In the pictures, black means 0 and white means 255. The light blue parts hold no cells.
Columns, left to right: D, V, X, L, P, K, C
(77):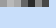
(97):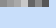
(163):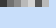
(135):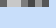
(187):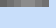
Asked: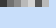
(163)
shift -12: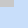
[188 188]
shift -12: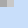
[157 188]
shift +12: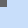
[113]
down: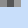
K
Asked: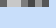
(135)
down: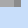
X

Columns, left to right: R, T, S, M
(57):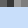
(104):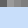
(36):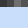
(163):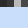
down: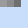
S
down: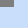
M
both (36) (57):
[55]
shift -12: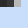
[ 30  43 173]
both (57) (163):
[55]

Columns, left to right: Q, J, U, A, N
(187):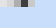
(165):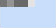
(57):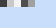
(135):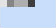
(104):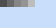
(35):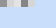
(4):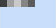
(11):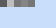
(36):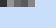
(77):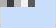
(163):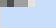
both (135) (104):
[133]
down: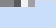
A

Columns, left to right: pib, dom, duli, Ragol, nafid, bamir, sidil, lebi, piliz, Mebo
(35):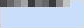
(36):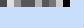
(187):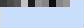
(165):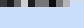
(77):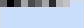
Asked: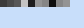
(187)
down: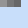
bamir
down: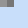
bamir
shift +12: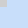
[219]
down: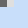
dom

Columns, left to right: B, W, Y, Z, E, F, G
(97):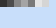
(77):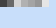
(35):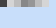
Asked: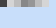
(35)
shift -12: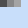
[ 65 123 152]
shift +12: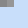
[147 162]
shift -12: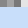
[123 152 109 217]
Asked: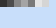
(97)

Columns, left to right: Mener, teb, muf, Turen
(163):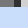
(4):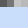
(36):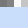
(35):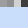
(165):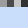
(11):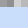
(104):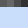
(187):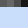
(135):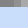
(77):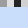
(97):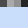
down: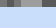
Mener
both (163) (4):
[119]

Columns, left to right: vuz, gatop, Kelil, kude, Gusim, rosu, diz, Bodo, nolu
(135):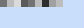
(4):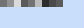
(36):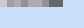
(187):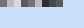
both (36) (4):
[146]
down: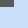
kude
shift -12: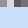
[134 206  78 103]
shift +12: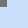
[127]
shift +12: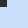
[57]
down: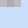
rosu

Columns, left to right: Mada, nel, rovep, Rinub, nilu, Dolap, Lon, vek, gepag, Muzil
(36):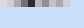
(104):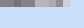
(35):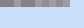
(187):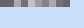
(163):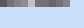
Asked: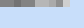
(104)
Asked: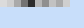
(36)
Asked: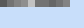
(163)

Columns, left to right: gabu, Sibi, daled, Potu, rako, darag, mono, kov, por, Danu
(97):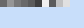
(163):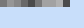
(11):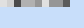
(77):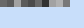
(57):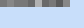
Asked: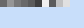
(97)
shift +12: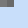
[132 117]
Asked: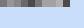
(163)
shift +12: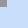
[162]

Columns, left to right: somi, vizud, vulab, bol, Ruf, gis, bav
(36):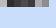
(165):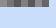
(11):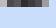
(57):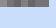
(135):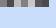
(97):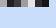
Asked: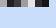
(97)
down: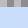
somi
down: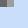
bav
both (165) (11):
[88]
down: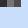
vizud

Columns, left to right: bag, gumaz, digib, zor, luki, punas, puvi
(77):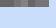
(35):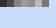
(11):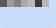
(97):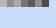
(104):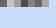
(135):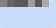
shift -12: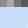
[130 157 105  77]
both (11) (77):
[130]
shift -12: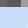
[ 90  77  77 144]
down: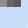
punas
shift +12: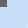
[114]
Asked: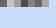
(104)
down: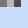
puvi

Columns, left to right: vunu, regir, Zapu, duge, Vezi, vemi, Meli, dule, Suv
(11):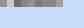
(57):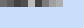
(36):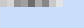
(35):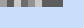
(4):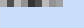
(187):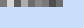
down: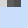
regir
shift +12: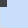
[79]
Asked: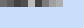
(57)
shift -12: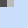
[ 67 175]
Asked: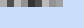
(4)

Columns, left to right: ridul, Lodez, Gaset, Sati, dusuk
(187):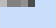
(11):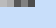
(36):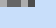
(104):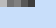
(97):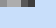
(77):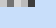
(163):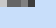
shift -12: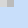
[203 175]
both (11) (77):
[187]
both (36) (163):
[102]
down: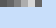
Gaset
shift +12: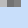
[199 127 141]

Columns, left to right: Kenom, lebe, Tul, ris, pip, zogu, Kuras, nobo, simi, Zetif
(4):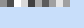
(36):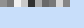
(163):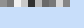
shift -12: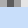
[161  80 148 217]
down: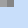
Zetif
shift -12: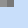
[133 108]
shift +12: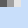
[104 172 241]
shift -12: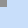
[133]
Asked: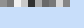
(36)
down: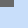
Kuras

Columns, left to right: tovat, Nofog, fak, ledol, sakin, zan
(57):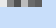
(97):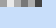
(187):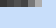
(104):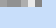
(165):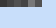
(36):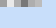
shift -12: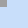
[148]
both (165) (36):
[120]
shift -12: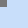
[108]
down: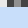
Nofog
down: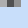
fak

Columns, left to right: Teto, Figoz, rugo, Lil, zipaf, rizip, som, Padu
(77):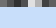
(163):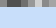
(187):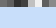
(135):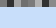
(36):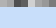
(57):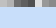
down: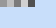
zipaf
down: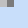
zipaf
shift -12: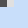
[ 68 212]
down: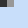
som
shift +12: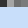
[ 61 177 123 135]
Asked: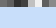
(187)
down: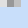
zipaf

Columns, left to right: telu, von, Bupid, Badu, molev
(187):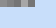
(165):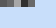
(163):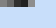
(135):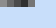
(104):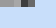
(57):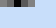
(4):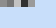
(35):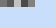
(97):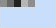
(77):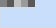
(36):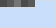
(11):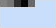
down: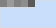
molev
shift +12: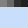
[141 116  60  45]

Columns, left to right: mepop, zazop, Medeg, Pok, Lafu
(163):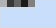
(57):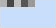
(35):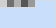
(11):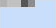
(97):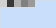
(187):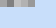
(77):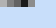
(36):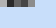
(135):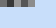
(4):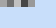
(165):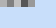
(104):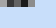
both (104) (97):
[56]
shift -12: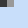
[ 44 141]
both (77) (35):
[178]
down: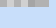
mepop
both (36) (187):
[178]
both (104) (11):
[140]

